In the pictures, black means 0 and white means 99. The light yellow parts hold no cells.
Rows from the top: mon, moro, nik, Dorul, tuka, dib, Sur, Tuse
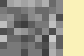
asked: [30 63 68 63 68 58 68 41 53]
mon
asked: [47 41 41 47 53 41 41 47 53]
moro
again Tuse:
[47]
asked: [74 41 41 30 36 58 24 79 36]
dib

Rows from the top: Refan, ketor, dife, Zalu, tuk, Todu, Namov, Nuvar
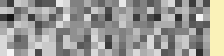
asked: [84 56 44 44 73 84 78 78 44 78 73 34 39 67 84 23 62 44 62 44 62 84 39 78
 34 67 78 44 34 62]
Namov
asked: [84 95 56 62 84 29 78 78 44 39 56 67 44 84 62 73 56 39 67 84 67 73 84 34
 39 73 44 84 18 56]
Nuvar
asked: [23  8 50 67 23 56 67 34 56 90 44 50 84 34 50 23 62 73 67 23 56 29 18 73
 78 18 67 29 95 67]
dife
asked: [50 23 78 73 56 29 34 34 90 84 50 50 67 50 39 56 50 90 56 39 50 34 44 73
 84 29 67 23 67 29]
Refan

